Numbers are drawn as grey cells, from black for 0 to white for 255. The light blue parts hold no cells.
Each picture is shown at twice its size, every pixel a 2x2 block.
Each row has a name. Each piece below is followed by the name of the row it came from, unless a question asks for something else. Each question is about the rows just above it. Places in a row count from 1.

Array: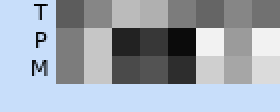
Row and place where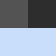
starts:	M, 4
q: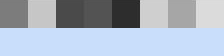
M

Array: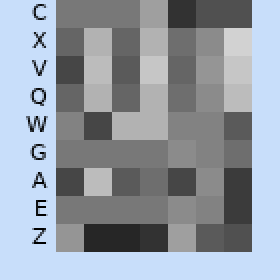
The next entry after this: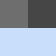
[139]
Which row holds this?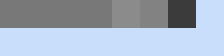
E
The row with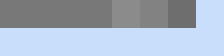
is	G

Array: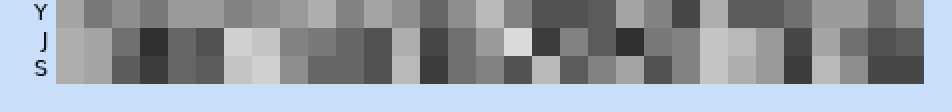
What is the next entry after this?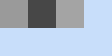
[112]
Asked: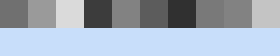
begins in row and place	J, 15
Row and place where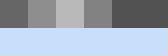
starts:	Y, 14
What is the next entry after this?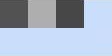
[112]
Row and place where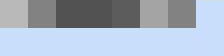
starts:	Y, 16

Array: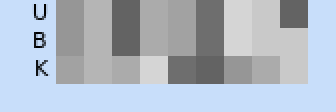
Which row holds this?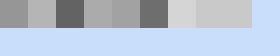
B
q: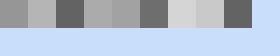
U

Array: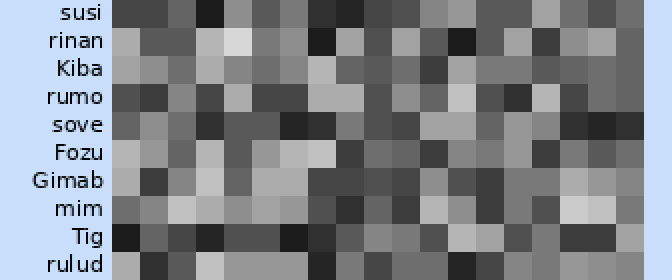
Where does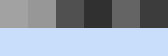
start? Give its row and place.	mim, 6
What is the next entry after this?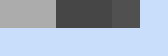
[70]
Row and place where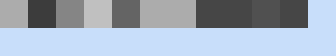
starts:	Gimab, 1
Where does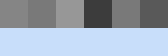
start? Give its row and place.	Fozu, 13
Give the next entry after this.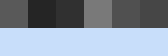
[162]

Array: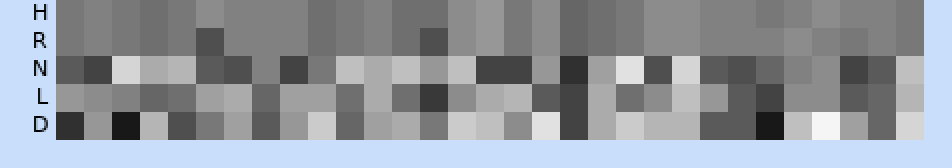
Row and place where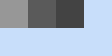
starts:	L, 24
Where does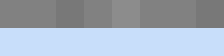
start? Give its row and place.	H, 24
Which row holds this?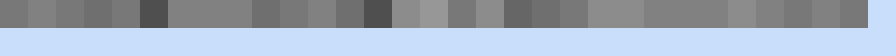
R
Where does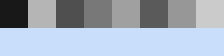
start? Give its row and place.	D, 3

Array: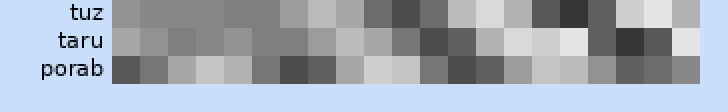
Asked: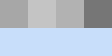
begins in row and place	porab, 3
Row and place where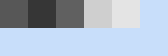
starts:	tuz, 16
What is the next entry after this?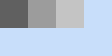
[187]
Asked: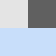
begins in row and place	taru, 17
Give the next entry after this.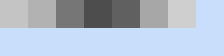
[196]

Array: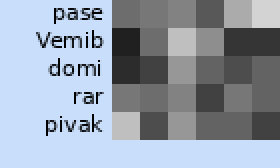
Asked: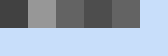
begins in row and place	domi, 2
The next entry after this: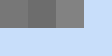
[65]
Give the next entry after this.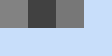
[99]
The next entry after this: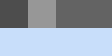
[65]
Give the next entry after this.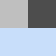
[151]
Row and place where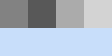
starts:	pase, 3

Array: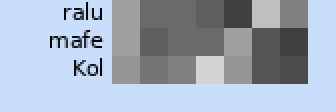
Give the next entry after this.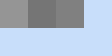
[211]
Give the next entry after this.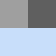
[106]
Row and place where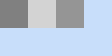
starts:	Kol, 3
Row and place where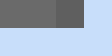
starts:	ralu, 2
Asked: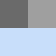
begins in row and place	mafe, 4
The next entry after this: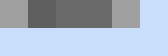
[85]

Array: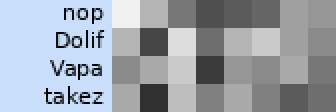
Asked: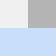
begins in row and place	nop, 1
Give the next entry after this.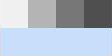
[91]
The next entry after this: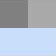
[128]
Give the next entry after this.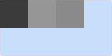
[169]
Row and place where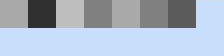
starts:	takez, 1
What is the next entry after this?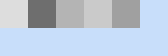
[138]
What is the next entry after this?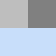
[169]

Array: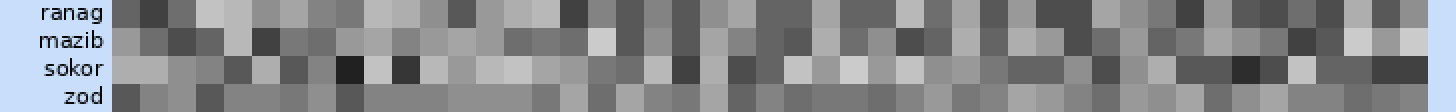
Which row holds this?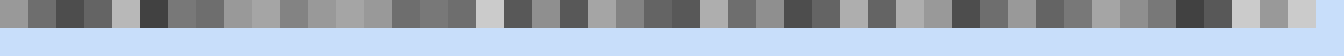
mazib
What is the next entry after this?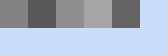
[100]
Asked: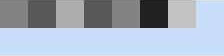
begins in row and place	sokor, 4
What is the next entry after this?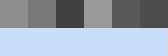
[110]
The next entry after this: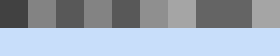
[100]
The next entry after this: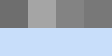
[165]
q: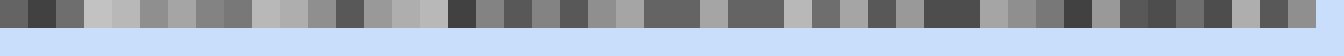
ranag

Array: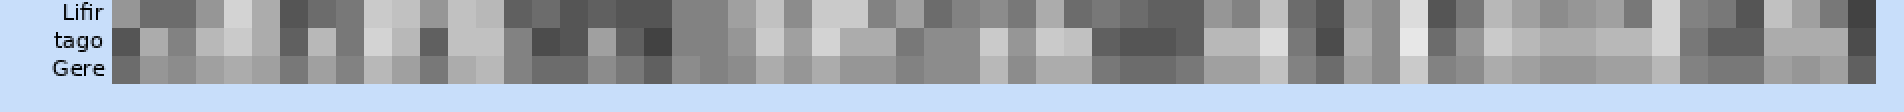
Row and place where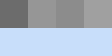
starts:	Gere, 1
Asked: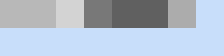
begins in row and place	tago, 54
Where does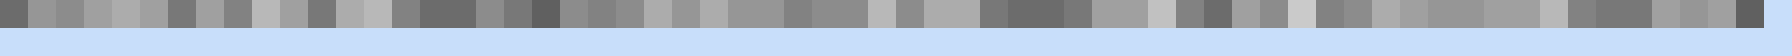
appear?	Gere
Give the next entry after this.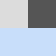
[120]

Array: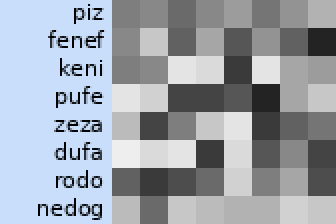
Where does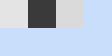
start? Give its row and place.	dufa, 3
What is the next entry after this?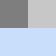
[228]
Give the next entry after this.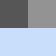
[97]
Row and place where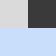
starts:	keni, 4
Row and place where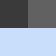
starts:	zeza, 6
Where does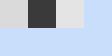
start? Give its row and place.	keni, 4

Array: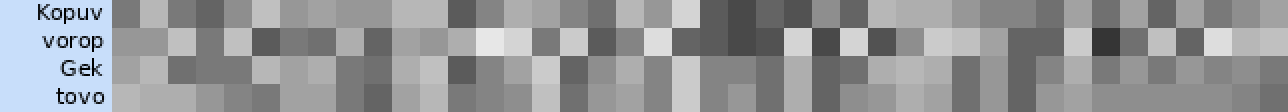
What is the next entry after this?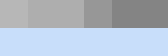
[112]
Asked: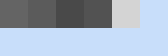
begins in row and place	vorop, 21
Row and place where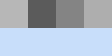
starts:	Kopuv, 12
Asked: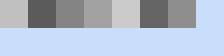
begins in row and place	Gek, 12

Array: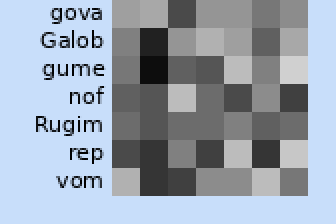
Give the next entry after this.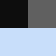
[85]
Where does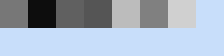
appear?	gume

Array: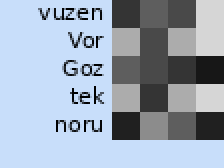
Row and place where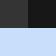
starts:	Goz, 3
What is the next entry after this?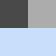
[214]
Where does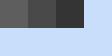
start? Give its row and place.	Goz, 1
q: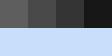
Goz
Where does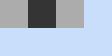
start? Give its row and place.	tek, 1

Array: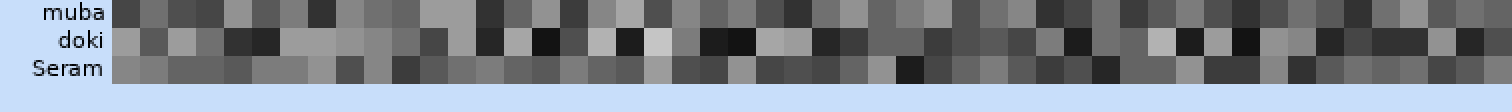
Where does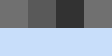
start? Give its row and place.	muba, 43
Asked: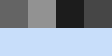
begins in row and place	Seram, 27
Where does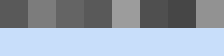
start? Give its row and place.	Seram, 16
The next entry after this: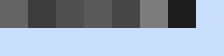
[112]

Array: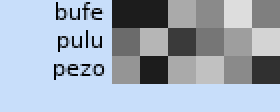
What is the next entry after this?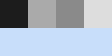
[127]
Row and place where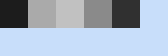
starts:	pezo, 2
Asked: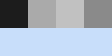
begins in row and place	pezo, 2
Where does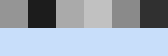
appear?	pezo

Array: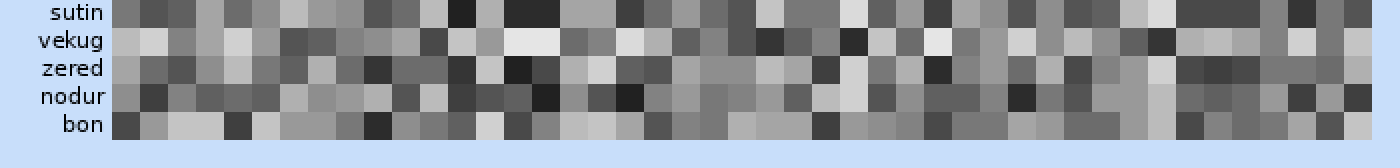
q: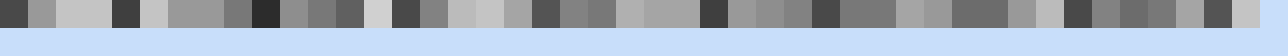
bon
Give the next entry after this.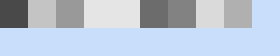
[96]
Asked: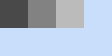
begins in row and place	bon, 15
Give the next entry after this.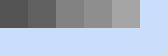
[73]
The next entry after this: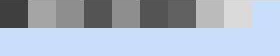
[73]
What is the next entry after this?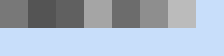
[153]

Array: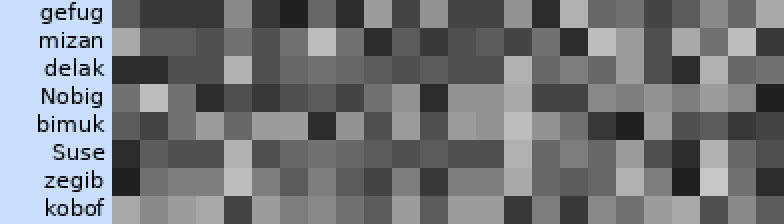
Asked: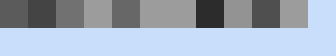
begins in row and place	bimuk, 1
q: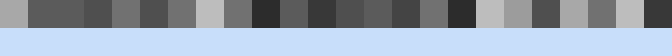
mizan
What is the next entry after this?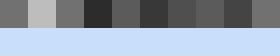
[44]
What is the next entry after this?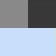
[32]
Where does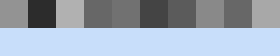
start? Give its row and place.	gefug, 15

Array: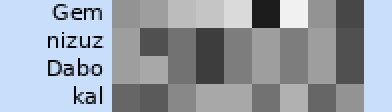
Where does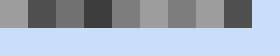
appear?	nizuz
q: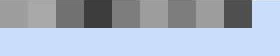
Dabo
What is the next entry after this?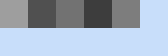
[158]

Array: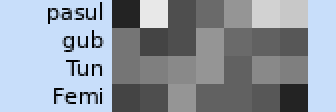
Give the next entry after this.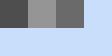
[97]
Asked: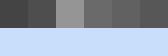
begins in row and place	gub, 2
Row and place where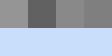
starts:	Tun, 4
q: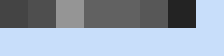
Femi

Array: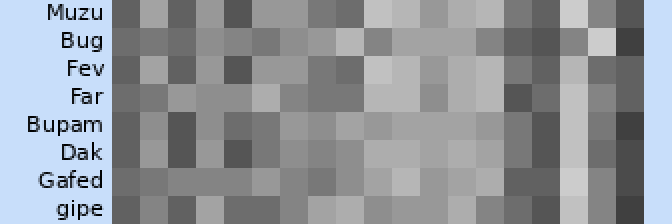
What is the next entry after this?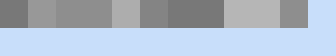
[173]
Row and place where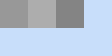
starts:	gipe, 12
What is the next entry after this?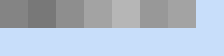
[173]
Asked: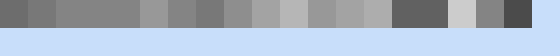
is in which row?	Gafed

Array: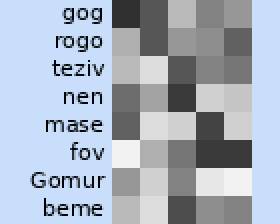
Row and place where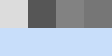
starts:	teziv, 2
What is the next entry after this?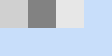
[242]

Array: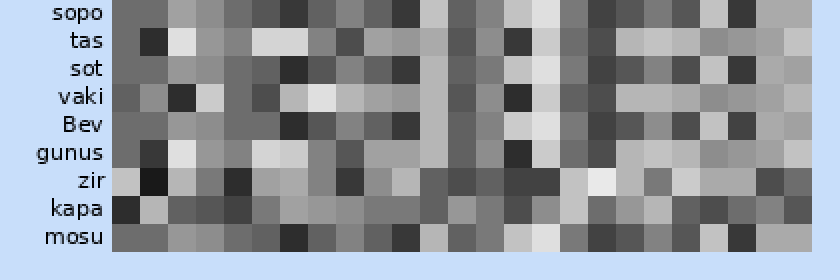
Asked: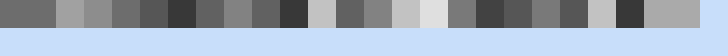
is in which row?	sopo
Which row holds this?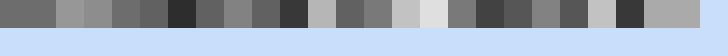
mosu
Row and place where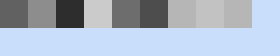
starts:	gunus, 13

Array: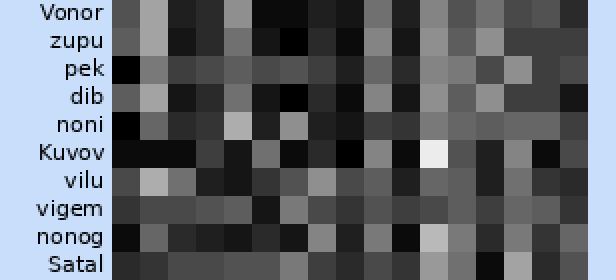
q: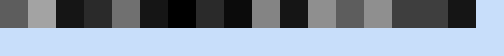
dib
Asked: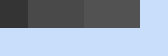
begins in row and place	Satal, 2
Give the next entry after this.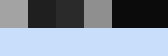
[31]

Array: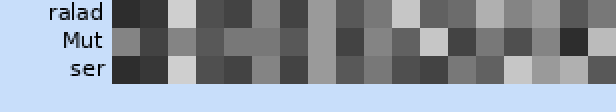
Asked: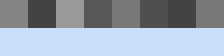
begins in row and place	ser, 6
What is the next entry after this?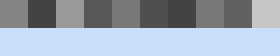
[154]
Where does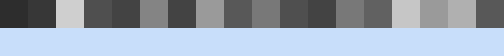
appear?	ser
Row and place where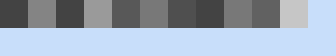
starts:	ser, 5
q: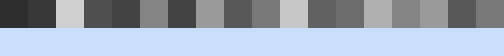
ralad

